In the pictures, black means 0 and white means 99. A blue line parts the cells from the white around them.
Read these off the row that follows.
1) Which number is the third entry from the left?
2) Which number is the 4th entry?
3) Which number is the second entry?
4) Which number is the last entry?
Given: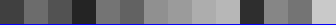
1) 32
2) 14
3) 42
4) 78
